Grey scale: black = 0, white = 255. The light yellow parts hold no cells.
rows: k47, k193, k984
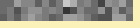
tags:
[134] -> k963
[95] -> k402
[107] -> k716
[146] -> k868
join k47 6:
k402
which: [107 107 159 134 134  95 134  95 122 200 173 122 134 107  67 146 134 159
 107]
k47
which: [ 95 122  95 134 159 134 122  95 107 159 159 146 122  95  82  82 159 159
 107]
k984

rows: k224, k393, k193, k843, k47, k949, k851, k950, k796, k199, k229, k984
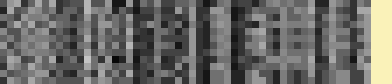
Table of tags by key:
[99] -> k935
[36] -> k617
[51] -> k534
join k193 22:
k534
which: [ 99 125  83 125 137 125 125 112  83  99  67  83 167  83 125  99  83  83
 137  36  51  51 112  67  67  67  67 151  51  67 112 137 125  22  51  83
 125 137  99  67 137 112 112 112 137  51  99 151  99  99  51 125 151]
k950
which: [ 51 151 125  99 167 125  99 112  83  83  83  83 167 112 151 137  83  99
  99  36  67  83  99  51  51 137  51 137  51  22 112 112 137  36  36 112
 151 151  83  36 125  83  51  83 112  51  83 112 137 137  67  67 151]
k984
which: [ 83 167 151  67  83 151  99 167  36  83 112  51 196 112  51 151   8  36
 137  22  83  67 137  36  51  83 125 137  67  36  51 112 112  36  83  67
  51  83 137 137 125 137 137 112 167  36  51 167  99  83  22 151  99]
k796
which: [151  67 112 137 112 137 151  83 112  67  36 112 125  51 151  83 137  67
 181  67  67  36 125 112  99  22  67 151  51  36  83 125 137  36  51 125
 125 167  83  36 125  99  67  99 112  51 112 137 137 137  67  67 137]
k851

